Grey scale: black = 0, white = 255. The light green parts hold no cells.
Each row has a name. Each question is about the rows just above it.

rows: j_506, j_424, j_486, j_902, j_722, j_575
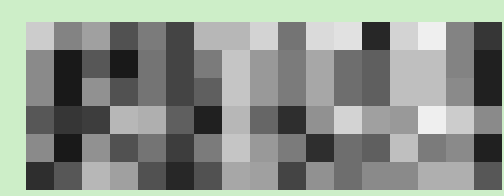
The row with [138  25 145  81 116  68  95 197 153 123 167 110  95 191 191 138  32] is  j_486
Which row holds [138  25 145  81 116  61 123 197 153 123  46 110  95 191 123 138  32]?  j_722
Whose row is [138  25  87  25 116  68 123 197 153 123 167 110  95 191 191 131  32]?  j_424
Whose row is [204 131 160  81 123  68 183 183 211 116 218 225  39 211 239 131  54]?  j_506
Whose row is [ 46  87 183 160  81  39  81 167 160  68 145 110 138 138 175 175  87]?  j_575

